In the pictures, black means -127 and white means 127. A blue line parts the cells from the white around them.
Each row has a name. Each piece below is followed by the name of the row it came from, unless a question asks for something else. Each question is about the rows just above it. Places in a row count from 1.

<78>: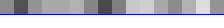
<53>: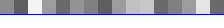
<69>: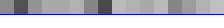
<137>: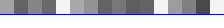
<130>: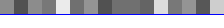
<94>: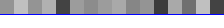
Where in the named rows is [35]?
<137>, 1
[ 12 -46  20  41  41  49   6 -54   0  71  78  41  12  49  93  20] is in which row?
<78>
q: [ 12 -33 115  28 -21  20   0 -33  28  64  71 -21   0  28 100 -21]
<53>
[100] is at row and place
<53>, 15
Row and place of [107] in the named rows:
<130>, 5

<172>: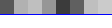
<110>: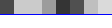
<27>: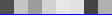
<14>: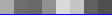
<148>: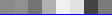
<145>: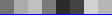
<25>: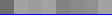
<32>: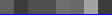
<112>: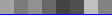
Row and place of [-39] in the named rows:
<172>, 1
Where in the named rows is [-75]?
<110>, 5
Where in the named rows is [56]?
<145>, 8
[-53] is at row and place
<110>, 1

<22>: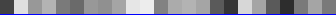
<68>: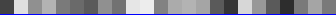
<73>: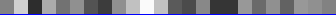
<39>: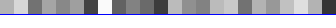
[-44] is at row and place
<73>, 7
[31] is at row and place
<39>, 6

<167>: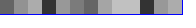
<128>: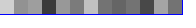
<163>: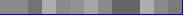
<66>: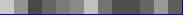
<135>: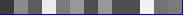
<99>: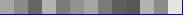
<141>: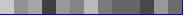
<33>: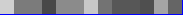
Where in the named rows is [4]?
<141>, 6
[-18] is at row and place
<141>, 13
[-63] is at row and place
<141>, 4
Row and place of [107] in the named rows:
<135>, 4
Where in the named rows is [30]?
<128>, 3

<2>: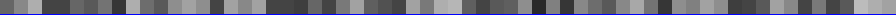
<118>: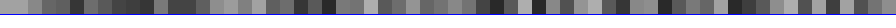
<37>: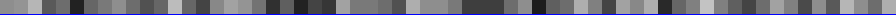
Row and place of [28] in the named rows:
<118>, 17
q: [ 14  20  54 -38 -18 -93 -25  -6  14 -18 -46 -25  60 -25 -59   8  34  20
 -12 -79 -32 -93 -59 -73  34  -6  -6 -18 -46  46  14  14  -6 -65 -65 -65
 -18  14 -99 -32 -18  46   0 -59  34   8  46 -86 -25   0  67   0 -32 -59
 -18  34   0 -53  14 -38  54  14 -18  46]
<37>
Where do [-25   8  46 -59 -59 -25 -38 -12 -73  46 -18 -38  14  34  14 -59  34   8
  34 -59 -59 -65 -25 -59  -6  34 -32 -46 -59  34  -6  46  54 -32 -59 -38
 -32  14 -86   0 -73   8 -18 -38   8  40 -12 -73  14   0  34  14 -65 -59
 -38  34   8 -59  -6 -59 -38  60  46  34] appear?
<2>
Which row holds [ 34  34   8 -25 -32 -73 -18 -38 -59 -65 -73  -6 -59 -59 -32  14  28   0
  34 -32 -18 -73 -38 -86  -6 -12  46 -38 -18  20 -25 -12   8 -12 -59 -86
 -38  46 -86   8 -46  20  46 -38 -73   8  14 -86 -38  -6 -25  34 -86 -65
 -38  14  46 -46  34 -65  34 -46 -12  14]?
<118>
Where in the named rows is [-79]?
<37>, 20
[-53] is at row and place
<37>, 58
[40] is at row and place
<2>, 46

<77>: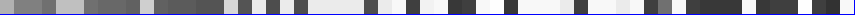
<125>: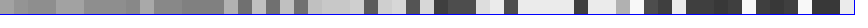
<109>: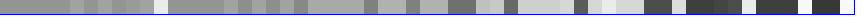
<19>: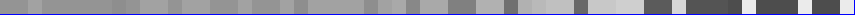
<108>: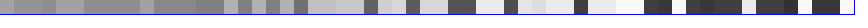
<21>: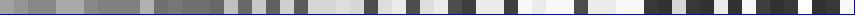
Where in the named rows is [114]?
<77>, 31
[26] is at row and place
<109>, 10
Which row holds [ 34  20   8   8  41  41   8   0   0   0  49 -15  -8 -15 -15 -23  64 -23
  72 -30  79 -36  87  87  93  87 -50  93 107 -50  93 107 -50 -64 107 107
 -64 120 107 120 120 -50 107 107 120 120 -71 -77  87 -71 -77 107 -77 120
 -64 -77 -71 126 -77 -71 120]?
<21>
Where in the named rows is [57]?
<19>, 39
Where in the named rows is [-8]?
<21>, 13
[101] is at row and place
<108>, 38
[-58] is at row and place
<109>, 52

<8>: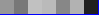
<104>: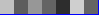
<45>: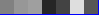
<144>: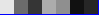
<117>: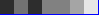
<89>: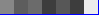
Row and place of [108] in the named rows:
<89>, 7
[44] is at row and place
<144>, 4
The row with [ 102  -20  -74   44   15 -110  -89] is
<144>
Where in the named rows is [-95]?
<8>, 7
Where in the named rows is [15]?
<144>, 5
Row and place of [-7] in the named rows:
<8>, 2
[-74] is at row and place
<144>, 3

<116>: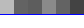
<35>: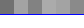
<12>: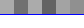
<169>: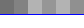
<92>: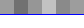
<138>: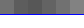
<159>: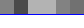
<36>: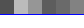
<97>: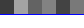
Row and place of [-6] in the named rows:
<97>, 6
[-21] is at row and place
<36>, 5

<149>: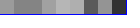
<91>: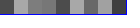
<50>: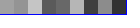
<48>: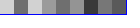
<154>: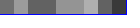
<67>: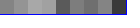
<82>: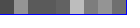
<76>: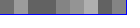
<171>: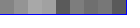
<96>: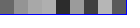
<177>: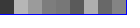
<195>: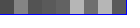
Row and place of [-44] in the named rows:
<195>, 3
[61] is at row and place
<82>, 6
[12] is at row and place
<50>, 8

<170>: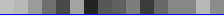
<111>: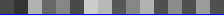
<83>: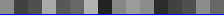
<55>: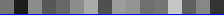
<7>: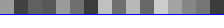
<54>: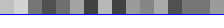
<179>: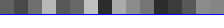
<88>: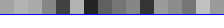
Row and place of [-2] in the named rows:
<170>, 10
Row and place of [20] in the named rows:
<55>, 10

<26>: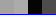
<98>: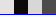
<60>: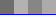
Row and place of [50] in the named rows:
<60>, 2
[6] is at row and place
<60>, 3
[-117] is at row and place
<98>, 2
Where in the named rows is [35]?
<26>, 1
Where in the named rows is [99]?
<98>, 1
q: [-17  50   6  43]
<60>
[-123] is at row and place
<26>, 3

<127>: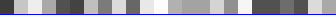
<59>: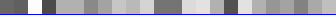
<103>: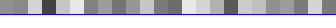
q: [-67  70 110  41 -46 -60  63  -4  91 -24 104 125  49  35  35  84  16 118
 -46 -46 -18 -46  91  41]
<127>
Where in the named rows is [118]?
<127>, 18
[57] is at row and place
<59>, 10
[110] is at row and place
<127>, 3
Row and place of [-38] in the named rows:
<103>, 17
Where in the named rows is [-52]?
<59>, 4
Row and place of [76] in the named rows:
<103>, 18

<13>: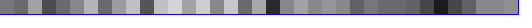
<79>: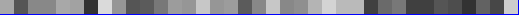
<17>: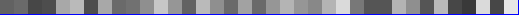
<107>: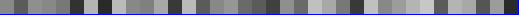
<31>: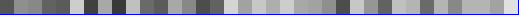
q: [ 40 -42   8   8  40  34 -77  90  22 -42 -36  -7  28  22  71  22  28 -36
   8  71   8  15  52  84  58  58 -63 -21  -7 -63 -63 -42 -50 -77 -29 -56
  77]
<79>
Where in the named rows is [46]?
<31>, 20
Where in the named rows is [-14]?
<17>, 10
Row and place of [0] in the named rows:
<107>, 11

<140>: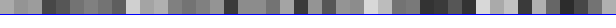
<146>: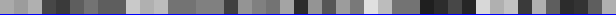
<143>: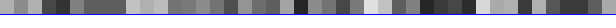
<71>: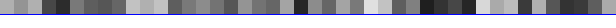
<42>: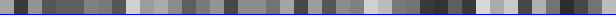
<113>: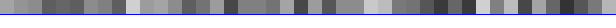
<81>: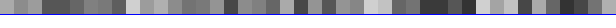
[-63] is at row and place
<146>, 17
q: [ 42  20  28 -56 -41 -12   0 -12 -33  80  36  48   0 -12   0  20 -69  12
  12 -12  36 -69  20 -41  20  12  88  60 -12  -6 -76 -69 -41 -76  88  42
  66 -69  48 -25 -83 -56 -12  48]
<140>
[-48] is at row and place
<143>, 17
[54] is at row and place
<113>, 44
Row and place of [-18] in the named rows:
<143>, 19
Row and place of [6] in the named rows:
<81>, 26

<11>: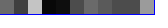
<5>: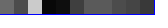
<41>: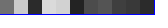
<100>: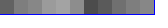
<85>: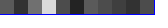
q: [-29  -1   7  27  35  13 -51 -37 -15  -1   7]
<100>
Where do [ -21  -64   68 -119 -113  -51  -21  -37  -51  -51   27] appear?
<11>
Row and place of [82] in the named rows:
<41>, 5
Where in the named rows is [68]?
<11>, 3
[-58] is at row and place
<5>, 10
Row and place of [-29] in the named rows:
<100>, 1
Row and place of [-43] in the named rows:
<41>, 8

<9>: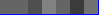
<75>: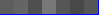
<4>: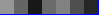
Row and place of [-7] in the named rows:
<75>, 4
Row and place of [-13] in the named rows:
<9>, 7
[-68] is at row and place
<9>, 6
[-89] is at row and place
<4>, 7
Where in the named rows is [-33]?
<75>, 1

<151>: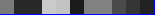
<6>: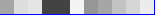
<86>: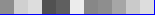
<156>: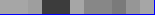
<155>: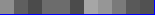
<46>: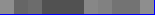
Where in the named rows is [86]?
<6>, 10
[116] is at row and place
<6>, 6
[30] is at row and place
<156>, 3
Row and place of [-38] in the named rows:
<155>, 10

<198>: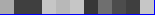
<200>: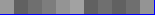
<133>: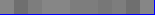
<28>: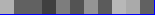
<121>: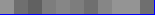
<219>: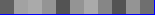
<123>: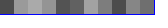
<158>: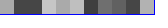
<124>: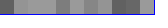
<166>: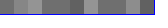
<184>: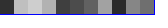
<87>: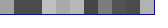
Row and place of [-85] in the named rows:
<184>, 9
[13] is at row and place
<166>, 10
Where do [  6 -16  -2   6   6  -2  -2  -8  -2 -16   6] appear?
<133>
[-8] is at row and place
<133>, 8
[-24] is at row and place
<124>, 10
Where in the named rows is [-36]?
<28>, 8

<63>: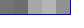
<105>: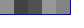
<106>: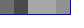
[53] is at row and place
<63>, 4
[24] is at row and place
<105>, 4
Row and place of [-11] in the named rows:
<63>, 1

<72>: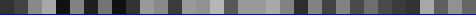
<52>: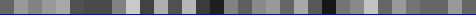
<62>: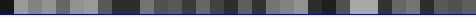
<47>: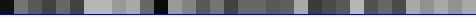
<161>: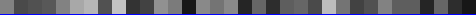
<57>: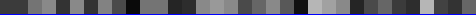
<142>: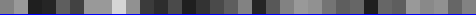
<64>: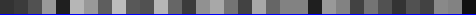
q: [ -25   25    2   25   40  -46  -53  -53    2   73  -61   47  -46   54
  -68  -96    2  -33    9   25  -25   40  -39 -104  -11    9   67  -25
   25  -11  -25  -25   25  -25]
<52>
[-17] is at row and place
<72>, 27
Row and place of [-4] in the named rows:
<161>, 13
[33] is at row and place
<57>, 24
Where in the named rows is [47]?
<52>, 12

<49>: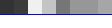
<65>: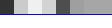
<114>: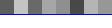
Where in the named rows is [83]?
<65>, 4
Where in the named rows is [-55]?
<114>, 6
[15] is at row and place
<114>, 5
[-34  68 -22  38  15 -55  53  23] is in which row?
<114>
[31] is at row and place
<65>, 6

